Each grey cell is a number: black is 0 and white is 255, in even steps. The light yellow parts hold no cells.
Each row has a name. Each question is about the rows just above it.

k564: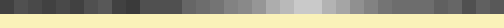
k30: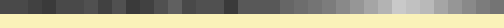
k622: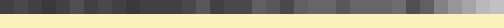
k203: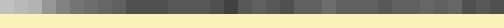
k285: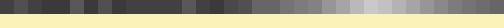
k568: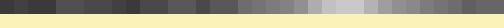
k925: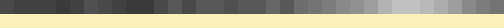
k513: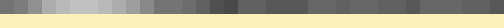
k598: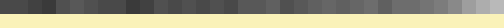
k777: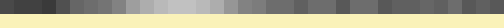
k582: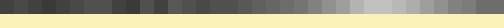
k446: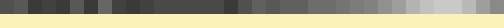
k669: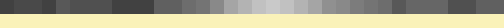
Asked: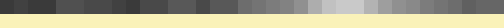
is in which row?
k568
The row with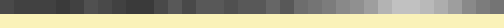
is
k925

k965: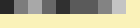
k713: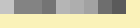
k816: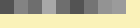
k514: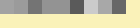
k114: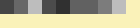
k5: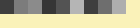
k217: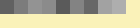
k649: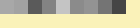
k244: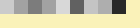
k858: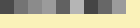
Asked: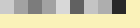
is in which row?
k244
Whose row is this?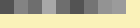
k816
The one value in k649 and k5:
[139]
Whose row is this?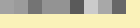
k514
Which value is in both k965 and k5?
[124]
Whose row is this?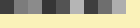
k5

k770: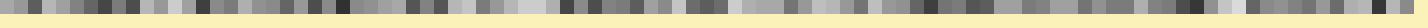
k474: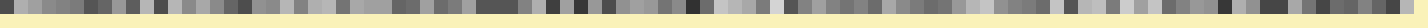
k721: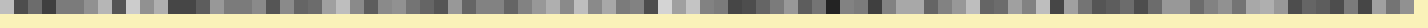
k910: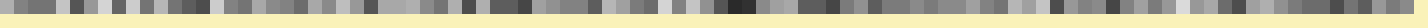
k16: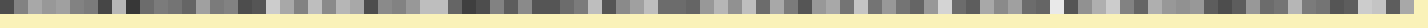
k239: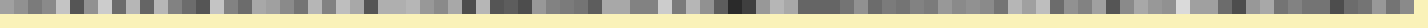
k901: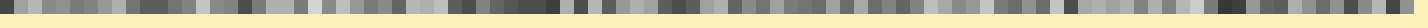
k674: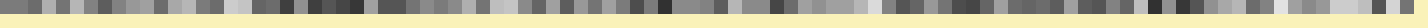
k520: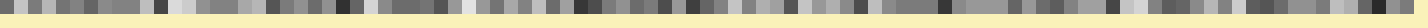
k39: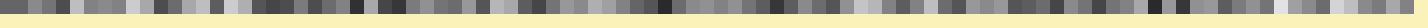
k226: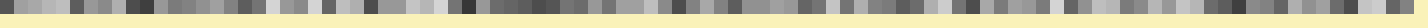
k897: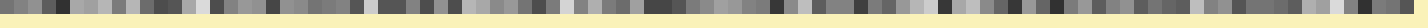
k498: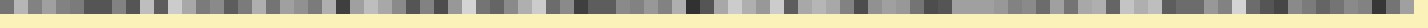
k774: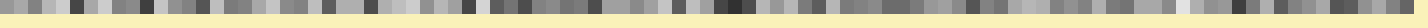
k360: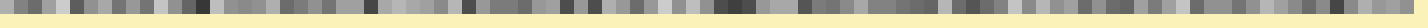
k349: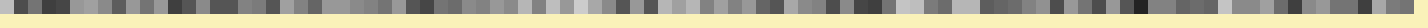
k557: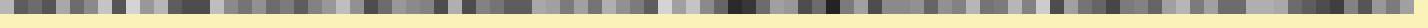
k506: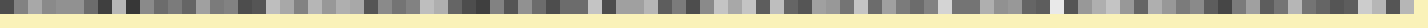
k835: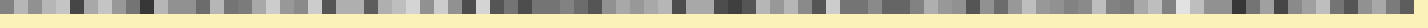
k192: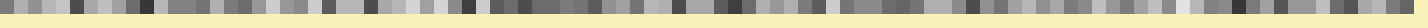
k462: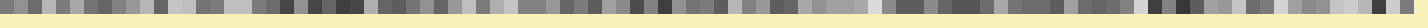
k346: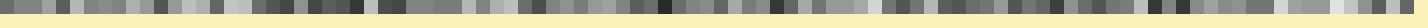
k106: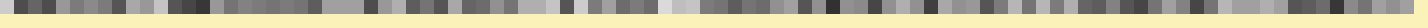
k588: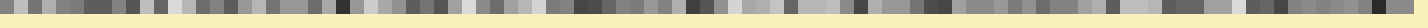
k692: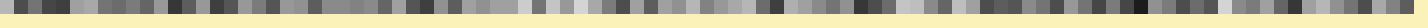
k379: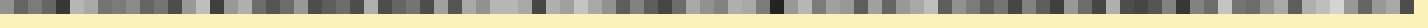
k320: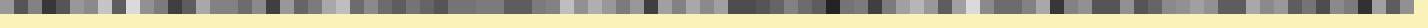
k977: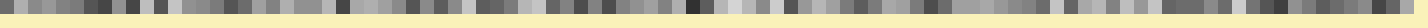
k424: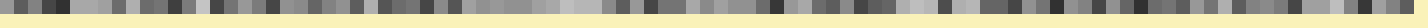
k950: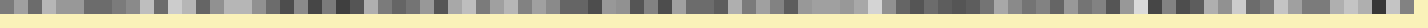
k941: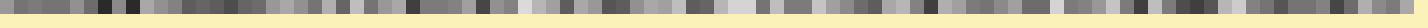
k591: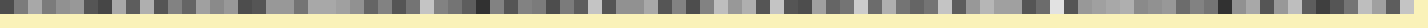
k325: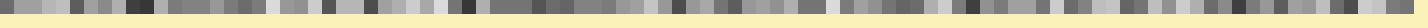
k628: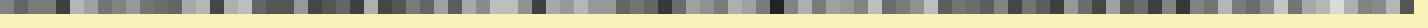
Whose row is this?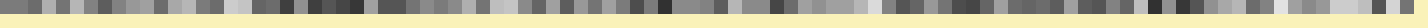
k674
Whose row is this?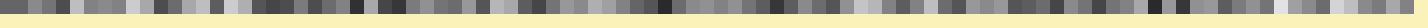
k39
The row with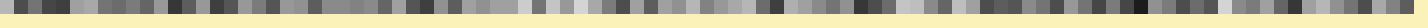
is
k692

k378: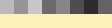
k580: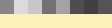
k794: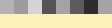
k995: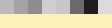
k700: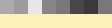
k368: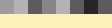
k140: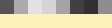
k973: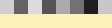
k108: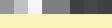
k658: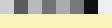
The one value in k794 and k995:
[163]
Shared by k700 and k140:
[171]
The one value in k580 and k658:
[114]

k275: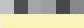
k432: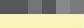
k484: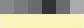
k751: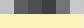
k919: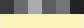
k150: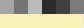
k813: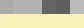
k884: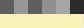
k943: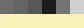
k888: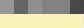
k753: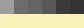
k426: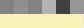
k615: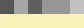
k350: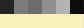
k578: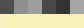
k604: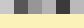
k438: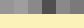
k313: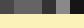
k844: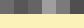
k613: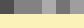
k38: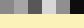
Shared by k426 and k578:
[143]
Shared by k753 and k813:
[100]
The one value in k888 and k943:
[100]
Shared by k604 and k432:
[87]
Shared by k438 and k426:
[150]
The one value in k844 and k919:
[108]

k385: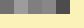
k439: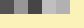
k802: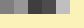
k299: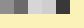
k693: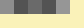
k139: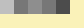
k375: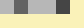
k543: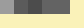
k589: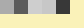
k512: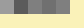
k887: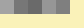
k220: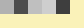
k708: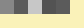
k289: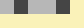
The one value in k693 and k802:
[150]
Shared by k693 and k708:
[83]
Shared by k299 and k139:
[142]

